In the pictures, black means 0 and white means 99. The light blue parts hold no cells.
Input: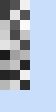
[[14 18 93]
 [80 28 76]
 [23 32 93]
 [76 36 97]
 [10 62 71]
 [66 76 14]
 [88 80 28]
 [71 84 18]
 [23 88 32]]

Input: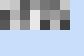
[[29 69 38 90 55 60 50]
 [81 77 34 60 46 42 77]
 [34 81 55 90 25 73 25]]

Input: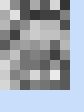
[[50 25 71 79 75 75 66]
 [71 45 54 79 71 71 30]
 [79 50 58 83 54 91 35]
 [87 54 30 66 35 83 20]
 [35 58 62 58 66 40 71]
 [83 62 45 45 35 58 30]
 [83 66 35 50 45 40 35]
 [62 75 45 50 45 25 54]
 [66 87 30 20 25 25 50]]

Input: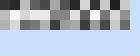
[[20 16 73 37 28 65 32 16 83 20 78 12 78]
 [69 83 41 46 69 24 60 65 24 60 28 78 41]
 [73 95 83 91 91 51 51 87 37 95 46 83 55]]

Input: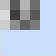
[[84 24 60 34]
 [74 34 70 42]
 [79 55 38 47]]

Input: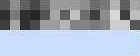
[[19 47 19 15 33 65 37 74 42 24 55 84 24 74]
 [33 55 37 28 42 60 60 60 55 42 47 70 37 65]
 [24 65 19 28 60 60 70 51 51 47 51 79 79 33]]

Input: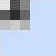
[[35 18 40]
 [88 31 52]
 [74 79 69]]

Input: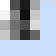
[[99 30 11 64]
 [68 43 30 85]
 [77 47 16 39]
 [94 51  6 77]]
